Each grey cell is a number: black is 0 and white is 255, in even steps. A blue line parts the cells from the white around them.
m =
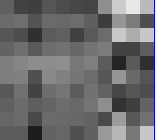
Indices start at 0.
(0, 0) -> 96
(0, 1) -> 66
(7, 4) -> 108
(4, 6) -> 127
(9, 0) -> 92
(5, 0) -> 126
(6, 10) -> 78
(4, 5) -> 119
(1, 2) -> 83
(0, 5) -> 71
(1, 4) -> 104
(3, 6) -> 116
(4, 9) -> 89
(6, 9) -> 86
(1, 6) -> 95
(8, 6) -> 99
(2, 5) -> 65
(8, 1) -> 107
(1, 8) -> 150
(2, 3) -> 91
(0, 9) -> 232
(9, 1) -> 91
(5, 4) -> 129
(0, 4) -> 76
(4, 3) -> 140
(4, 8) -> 36
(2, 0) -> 86
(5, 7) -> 86
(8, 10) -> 113
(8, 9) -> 88
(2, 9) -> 173
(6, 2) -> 67
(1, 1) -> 110
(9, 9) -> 120

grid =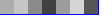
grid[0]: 173
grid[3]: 64
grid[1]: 198
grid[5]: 213

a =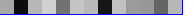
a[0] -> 168
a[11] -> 101
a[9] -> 155
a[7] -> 22

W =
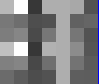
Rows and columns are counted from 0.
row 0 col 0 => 183
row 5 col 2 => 77
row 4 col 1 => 133
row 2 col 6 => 82
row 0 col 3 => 174
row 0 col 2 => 55
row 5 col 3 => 82
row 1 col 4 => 174
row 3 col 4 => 174
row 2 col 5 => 118

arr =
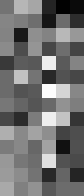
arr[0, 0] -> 115
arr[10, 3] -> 162
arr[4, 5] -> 132
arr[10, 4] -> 17
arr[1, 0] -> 133
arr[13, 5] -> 108
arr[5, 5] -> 71
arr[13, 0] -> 169
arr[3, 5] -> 68
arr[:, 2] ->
[166, 110, 143, 149, 88, 116, 89, 85, 124, 163, 103, 109, 115, 146]
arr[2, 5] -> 152
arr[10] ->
[123, 136, 103, 162, 17, 80]
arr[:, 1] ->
[182, 125, 24, 77, 92, 194, 83, 101, 43, 137, 136, 119, 140, 128]
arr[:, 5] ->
[10, 45, 152, 68, 132, 71, 135, 126, 53, 78, 80, 74, 36, 108]
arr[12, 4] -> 101
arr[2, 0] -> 131
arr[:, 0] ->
[115, 133, 131, 139, 57, 107, 107, 119, 71, 175, 123, 152, 155, 169]
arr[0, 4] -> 1
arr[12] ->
[155, 140, 115, 40, 101, 36]
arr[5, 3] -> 40

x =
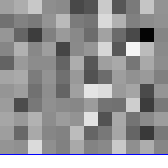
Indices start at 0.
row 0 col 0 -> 160
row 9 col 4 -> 130
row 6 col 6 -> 228
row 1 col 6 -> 117
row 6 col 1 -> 158
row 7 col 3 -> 144
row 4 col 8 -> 169
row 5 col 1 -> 170
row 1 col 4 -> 186
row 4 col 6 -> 87
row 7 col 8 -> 113
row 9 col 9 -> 101
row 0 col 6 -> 83
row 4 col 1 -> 154
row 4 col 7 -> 159
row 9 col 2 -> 169
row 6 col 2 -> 113
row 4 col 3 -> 140
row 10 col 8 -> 201
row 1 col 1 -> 130
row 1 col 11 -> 145
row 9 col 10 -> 57
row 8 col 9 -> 116
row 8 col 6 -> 226
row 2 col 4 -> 154
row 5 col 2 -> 124
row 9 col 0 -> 158
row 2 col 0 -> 150
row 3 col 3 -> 158
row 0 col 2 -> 200
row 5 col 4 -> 112
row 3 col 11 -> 138
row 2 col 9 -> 73
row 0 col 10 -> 197
